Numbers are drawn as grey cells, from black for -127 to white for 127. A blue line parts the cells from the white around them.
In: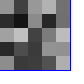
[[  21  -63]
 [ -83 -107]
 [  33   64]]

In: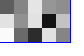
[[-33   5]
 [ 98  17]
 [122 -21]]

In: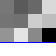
[[ -8 -37]
 [-11 -14]
 [ 20 100]]

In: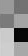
[[  26  -13]
 [  -5   36]
 [  75 -120]]

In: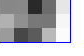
[[  7   8]
 [ 49  16]
 [ 27 -56]]

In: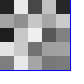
[[-92 105]
 [ 36  15]
 [-97  71]]
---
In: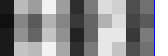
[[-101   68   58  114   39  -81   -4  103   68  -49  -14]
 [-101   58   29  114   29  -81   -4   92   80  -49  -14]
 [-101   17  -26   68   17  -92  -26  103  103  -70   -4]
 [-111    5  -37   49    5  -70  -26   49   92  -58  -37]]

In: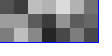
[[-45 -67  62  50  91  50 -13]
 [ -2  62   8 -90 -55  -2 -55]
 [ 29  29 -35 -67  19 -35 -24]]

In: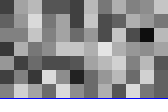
[[ -30   23   90   -8   35  -63   69  -51  -30   47   23   -8]
 [   1    1   69    1   35  -20   23  -51   69  -51 -113   57]
 [ -63   35   57  -42  -42  -63   57   -8   47    1   13   69]
 [   1   81   35  -20   90   13  -20   47  -42   90   -8  -30]
 [ -72   47   -8   13   69   69   47  100   47   23   13   35]
 [  23  -63  -20  -51  -51  -42   35   57   81    1   57  -42]
 [ -63    1  -72   90   13  -93  -20   23   57  -20   81  -30]]

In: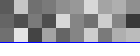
[[-26 -49  -5 -49  88   5 -15  78   5 -71]
 [-37  69 -15  -5  15  24  88  36  47  15]
 [-15 100 -59  36 -26   5  78  -5  47  59]]

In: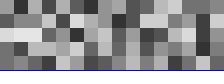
[[ 90 101 101 -25  19 -76  37  69 -35  28 -64 -44  58  90 -64  19]
 [-13 -54  58  58  37  78 -25  58 -25  48 -44  19  -2  37 -76  -2]
 [ 28 -76  48 -54  48 -35 -76  19  37 -44 -25  58  78 -13 -13   7]
 [-35   7   7  69 -54  90  48  19 -76 -44  78  78  -2  28 -64  78]
 [-13   7 -25 -64  69  28 -54 -35   7  58  -2  48 -64 -13  69 -25]]

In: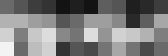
[[  81   -1   72   93    8  -11   93   20   81   72   50   -1]
 [ 115  -21   61   81  -76  -42  -54  -11   39  -11  -54  -21]
 [  50   50   30   20  -42  -21   30   30    8  -86  -33   39]
 [ -21  -42  -66  -76 -108  -96 -108  -33  -42  -96  -86  -66]]

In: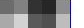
[[ 41  82 -37 -47  61]
 [-19   1 -77 -89  13]]
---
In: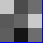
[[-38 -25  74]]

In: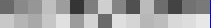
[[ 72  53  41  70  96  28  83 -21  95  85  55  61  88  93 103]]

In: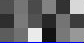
[[-81  -5 -45 -88 -11 -67]]

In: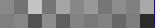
[[  0   6 -45  13 -32   3  -6   3 -23  -1 -84]]

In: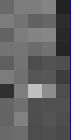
[[ -3 -12 -30 -25 -82]
 [-12 -10 -20 -13 -90]
 [ -3 -15 -42 -40 -66]
 [-26 -15 -48 -46 -46]
 [-21 -18 -50 -47 -53]]

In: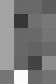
[[ 35 -72 -15  -7]
 [ 35 -23 -28 -21]
 [-10 123 -22 -12]]

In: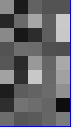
[[ -89  -21   38  -32   73]
 [ -44  -17  -19  -47  -49]
 [  34  -80   72  -22   33]
 [ -81  -12  -18  -26 -114]]
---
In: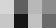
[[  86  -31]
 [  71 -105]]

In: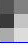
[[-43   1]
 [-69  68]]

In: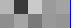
[[ 55 -69]
 [ 15  37]]

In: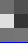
[[-16 -47]
 [ 95 -74]]

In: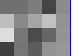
[[-15 -14]
 [ 62   9]]

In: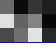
[[ -21 -117]
 [  94  -28]]
